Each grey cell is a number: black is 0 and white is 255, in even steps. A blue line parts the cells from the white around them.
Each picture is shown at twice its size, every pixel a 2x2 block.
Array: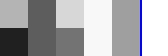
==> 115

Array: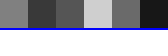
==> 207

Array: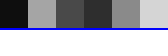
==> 46

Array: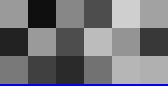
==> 114

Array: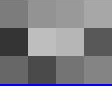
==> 74

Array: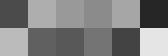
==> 116

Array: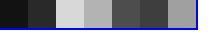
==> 77
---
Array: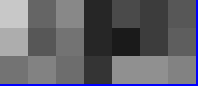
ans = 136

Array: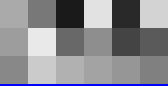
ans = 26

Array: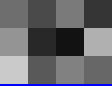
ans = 122

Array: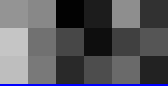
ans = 2

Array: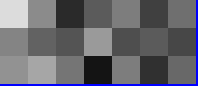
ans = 42

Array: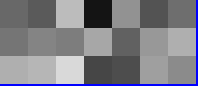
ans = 188
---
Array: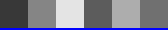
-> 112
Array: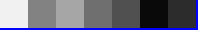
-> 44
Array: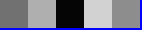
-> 141
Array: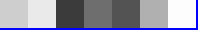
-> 253
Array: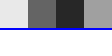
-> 160
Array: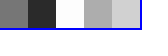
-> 209
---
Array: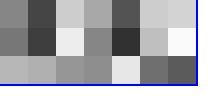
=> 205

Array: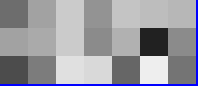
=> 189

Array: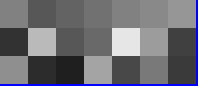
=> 137

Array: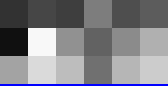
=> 78

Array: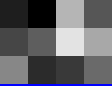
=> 181

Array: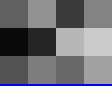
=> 58

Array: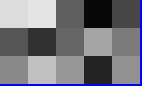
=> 8

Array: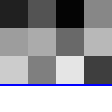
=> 4
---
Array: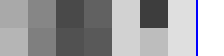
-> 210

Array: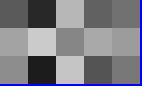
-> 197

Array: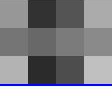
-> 43

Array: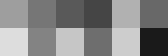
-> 110

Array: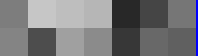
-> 55

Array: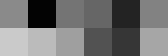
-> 82
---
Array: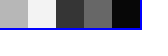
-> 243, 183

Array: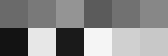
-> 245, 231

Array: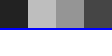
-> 190, 149

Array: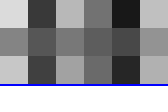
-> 219, 199

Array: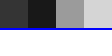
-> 213, 155

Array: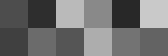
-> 201, 186

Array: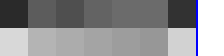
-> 216, 210

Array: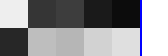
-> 238, 223
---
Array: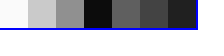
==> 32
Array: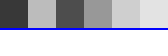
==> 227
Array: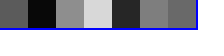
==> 105
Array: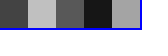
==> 164
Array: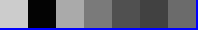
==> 107
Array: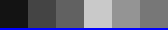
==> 119
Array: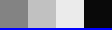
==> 9
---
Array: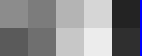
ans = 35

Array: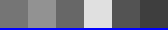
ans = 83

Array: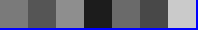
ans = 106

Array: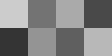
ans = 52

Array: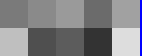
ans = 161

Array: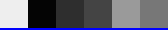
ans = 154
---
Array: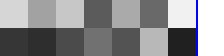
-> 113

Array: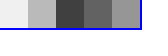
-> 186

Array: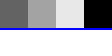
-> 99

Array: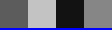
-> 92

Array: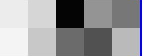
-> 200

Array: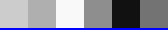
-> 249
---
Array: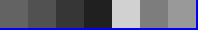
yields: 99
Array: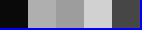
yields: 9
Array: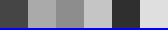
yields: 69
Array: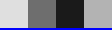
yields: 223
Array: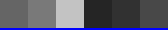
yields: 101
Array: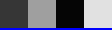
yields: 54
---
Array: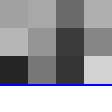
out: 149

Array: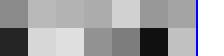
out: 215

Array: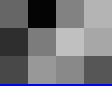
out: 124

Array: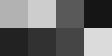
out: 49

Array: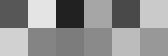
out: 132

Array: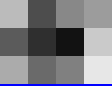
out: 47

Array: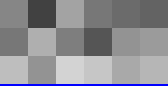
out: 175

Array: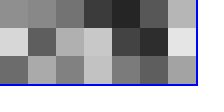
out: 94

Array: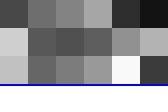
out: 88

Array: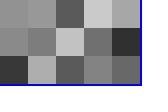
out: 125
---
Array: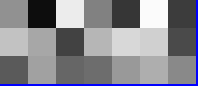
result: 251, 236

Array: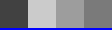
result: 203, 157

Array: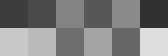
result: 221, 200

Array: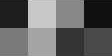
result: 200, 164

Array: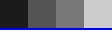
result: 204, 120

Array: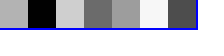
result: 247, 207

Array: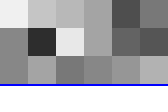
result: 240, 232

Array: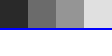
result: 224, 149

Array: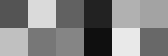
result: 233, 218

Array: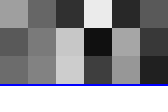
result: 235, 205
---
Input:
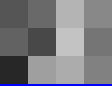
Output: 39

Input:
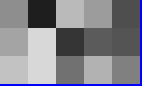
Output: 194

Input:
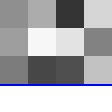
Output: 123

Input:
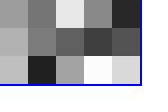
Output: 191

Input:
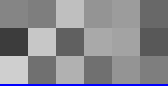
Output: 207

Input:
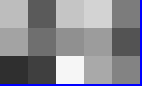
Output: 47

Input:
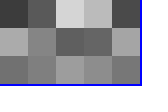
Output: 113
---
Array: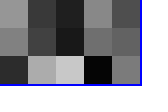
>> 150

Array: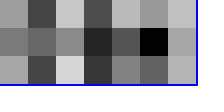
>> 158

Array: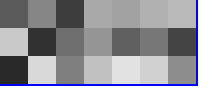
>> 90

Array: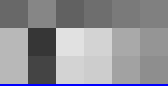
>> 104

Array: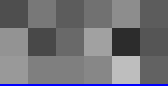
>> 78

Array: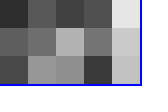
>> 45

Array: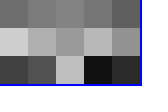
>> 110

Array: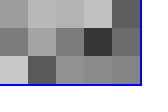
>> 157
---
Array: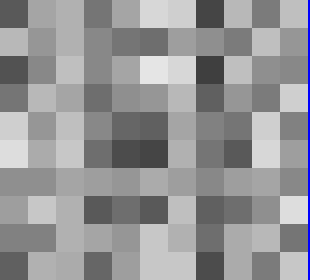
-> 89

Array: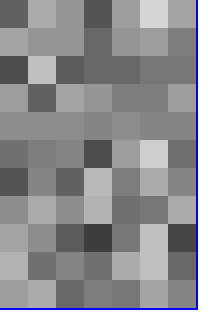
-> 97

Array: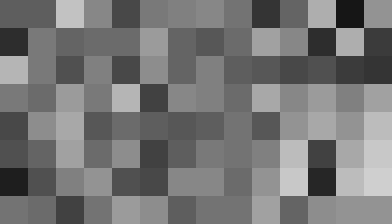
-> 94

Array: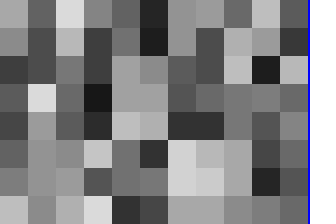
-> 168

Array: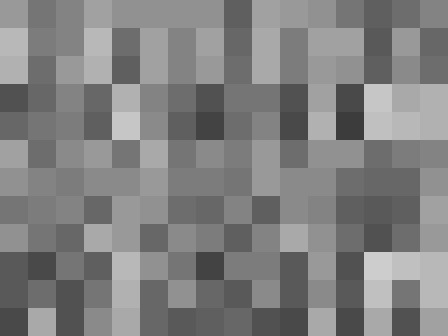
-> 153
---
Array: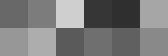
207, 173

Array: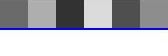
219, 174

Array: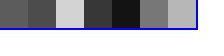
211, 183

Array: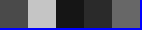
197, 103

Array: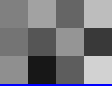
210, 189

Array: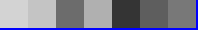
211, 196

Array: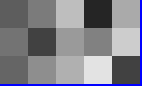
227, 205
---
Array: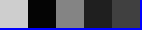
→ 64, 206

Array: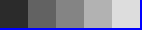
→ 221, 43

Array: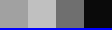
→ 10, 161

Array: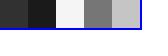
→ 197, 49

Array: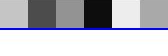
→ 169, 197

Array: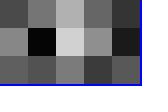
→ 52, 95

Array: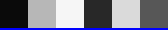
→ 87, 10

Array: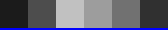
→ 48, 27

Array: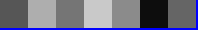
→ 101, 86
